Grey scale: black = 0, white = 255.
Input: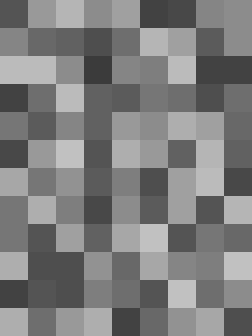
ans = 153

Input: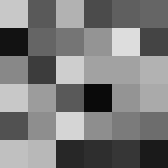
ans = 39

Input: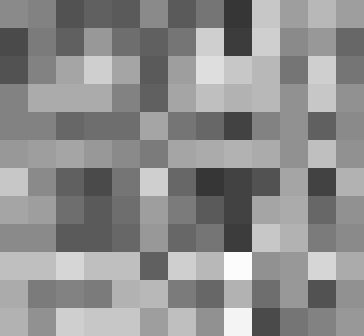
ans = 207

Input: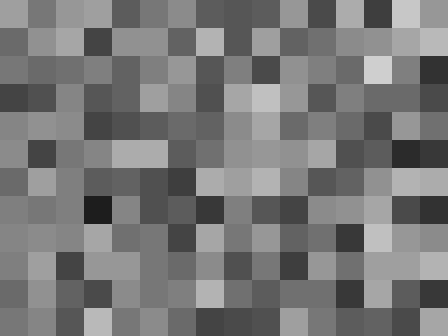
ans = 86

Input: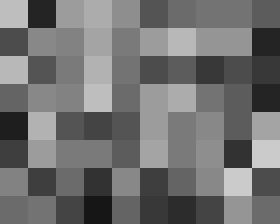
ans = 68

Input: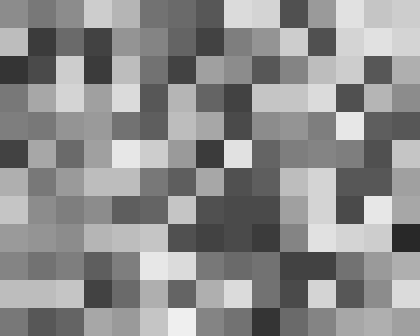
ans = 100

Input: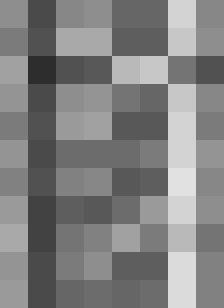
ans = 102

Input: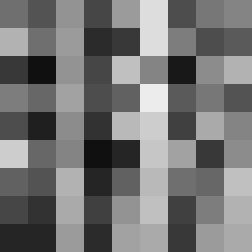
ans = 155
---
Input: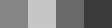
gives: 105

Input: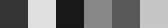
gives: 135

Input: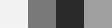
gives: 121

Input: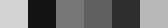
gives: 119

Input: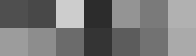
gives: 170

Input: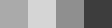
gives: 143
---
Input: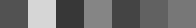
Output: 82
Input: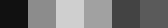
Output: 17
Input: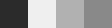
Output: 43
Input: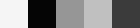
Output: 245
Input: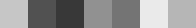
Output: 198
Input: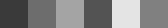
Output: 58
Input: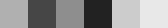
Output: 176
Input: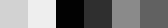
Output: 210
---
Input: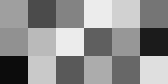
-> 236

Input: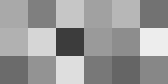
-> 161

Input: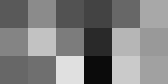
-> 67

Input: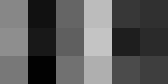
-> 188

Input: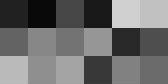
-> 25

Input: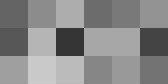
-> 108
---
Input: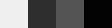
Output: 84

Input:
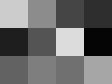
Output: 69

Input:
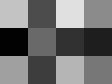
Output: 224

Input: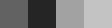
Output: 162

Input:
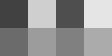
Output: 78

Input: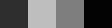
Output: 126

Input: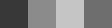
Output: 197

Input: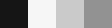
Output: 202
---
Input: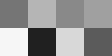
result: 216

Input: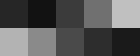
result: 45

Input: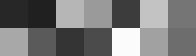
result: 161

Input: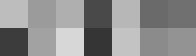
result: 139

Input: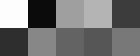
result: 86

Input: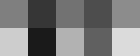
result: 96

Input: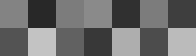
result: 76
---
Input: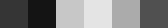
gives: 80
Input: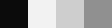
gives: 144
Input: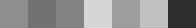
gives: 45
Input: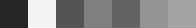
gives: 164
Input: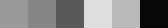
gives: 7
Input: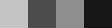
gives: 22
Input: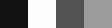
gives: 155
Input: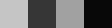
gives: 8
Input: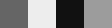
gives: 156
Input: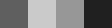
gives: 32
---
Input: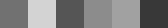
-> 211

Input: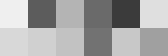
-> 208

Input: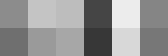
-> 154

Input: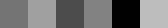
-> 160

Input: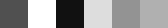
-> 255

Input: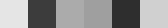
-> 60
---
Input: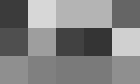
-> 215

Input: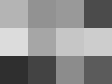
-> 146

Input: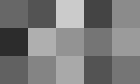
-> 83

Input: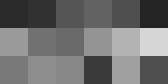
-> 49

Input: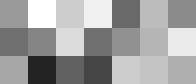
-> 255

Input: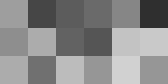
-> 70

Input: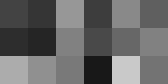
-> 53

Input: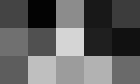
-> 3

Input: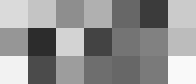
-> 196

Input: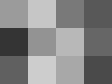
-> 198
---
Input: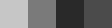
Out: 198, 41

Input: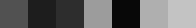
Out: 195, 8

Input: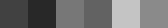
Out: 196, 40

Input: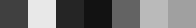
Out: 232, 18

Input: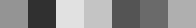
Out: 225, 48

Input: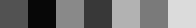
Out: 219, 7

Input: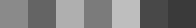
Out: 190, 58

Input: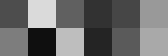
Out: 218, 15
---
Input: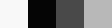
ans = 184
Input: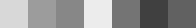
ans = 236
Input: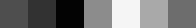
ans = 140
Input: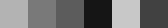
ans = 21
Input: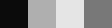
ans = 120
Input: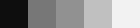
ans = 192
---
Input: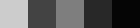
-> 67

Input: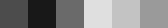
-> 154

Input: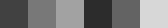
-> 120

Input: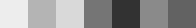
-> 180

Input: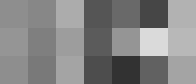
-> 178

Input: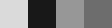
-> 109

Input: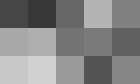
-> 180

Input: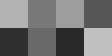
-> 157

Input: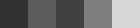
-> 91

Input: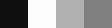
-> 128
